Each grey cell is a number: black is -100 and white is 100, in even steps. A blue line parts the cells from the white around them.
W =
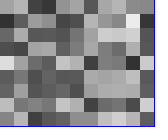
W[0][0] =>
28
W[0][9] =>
9
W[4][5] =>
40
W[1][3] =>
12
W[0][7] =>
31
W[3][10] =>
-32
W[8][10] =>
-27
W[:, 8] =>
[42, 7, 58, -15, -4, 34, 37, -9, 62]
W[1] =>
[-61, -27, 22, 12, -45, -38, 42, 18, 7, 85, -58]
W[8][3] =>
-31
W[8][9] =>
42
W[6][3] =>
-27
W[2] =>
[-19, 34, -32, -30, -35, -9, 27, 61, 58, 63, -34]
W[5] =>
[-28, -7, -38, -22, -32, -30, 33, 29, 34, 49, -30]
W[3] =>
[-39, -44, 29, 32, -25, -3, 31, -2, -15, 37, -32]
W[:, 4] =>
[15, -45, -35, -25, 53, -32, -20, 54, -23]
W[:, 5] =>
[29, -38, -9, -3, 40, -30, -38, 39, 11]
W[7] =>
[48, -7, 2, -7, 54, 39, -48, -16, -9, -41, 62]
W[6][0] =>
-22

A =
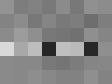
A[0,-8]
15
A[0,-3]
-6
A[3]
[70, 32, 48, -70, 50, 46, -69, 12]
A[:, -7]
[-2, 10, 22, 32, 7, 7]
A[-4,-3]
-11
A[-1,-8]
8
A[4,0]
8
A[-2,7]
6
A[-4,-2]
12
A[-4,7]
4
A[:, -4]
[9, -5, -8, 50, -8, 2]

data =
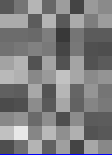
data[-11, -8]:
-32
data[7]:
[-41, -38, 10, -30, 31, -23, 4, -5]
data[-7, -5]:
29
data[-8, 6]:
-37
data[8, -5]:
11
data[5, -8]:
45
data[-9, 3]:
-1
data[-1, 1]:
-12
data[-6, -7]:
39
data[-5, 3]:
-35
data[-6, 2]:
7
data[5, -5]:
21
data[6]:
[-25, -27, 32, -35, 43, -21, 17, -8]
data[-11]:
[-32, -8, 42, -19, 23, -47, 21, 8]
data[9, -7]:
82
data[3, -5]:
-5
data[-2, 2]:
5
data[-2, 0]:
51
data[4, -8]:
28
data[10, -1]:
7

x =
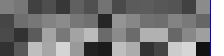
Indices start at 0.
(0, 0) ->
0
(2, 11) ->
39
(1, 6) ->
-12
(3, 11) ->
-47
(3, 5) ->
21
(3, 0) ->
-61
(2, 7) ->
-17
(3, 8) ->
49
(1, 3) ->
3
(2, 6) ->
47
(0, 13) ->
-49
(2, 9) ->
-16
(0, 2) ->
-49
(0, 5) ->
-25
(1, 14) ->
-20
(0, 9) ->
-29
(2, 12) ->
-19
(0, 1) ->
-7
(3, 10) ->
-61

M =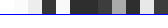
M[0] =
100
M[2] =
86
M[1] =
97

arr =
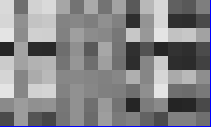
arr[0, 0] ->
70
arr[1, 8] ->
1
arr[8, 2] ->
-34
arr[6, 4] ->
2
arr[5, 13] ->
45
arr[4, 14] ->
-49
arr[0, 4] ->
30
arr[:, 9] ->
[-30, -64, 56, -62, -65, 37, -13, -71, 1]
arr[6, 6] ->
6
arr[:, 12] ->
[-25, -62, 52, -61, -65, 33, -13, -72, 1]
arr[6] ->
[79, 5, 64, 66, 2, 14, 6, 0, -1, -13, 12, 79, -13, -15, -5]
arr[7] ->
[8, 22, 13, 15, -7, 14, -13, 21, -10, -71, -3, 8, -72, -70, -43]
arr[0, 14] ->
-1
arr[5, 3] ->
45
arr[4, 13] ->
-66
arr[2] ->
[79, 10, 63, 62, 1, 25, 10, 7, -7, 56, 19, 79, 52, 56, 27]
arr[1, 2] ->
53
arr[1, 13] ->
-64
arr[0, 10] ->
44
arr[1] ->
[68, 13, 53, 56, 3, 6, -1, 13, 1, -64, 16, 68, -62, -64, -42]
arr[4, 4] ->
-9
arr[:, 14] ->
[-1, -42, 27, -41, -49, 11, -5, -43, -13]
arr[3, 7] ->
31
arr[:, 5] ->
[-10, 6, 25, 13, 18, 7, 14, 14, 14]
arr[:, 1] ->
[-13, 13, 10, 28, 27, 4, 5, 22, 22]
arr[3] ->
[-71, 28, -67, -68, -14, 13, -30, 31, -9, -62, -36, -71, -61, -64, -41]

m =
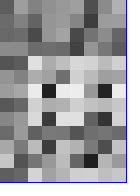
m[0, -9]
-27
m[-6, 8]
56
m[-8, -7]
36
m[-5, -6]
-54
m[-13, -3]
-38
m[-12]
[-16, 1, -22, 17, 21, 4, -51, 22, 23]
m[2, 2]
-42
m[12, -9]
-26
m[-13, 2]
2
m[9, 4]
-7
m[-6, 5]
62
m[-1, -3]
63
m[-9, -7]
76
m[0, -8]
24
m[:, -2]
[9, 22, 10, -7, 47, 25, -72, 45, -59, -8, -39, 42, 50]
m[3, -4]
-48
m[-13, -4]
25
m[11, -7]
-8
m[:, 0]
[-27, -16, -18, 9, -34, 16, 22, -31, 5, -16, 32, 55, -26]
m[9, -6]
-5
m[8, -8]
19
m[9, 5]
-34
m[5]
[16, 2, 36, 26, -13, 63, 46, 25, 28]
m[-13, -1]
39
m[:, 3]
[14, 17, 18, -14, 35, 26, -75, 36, -54, -5, -52, 19, 27]
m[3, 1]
9
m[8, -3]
-23
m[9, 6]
-13
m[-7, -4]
86
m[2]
[-18, -15, -42, 18, 28, -43, -10, 10, -21]
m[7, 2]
64

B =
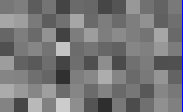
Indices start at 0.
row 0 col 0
-7
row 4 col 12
-37
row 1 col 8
-16
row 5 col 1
3
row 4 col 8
-42
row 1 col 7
-2
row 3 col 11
19
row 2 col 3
15
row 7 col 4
60
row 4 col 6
-38
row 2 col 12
-18
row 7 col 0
3
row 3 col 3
-9
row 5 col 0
4
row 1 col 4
-11
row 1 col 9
-1
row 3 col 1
-5
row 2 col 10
-9
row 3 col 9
5
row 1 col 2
-4
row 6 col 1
20
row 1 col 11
-25
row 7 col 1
-45
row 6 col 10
-31
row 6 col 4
-15
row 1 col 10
14
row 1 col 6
-17
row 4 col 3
-14
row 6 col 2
5
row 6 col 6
-16

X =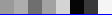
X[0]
21
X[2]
-13
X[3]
27
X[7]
92
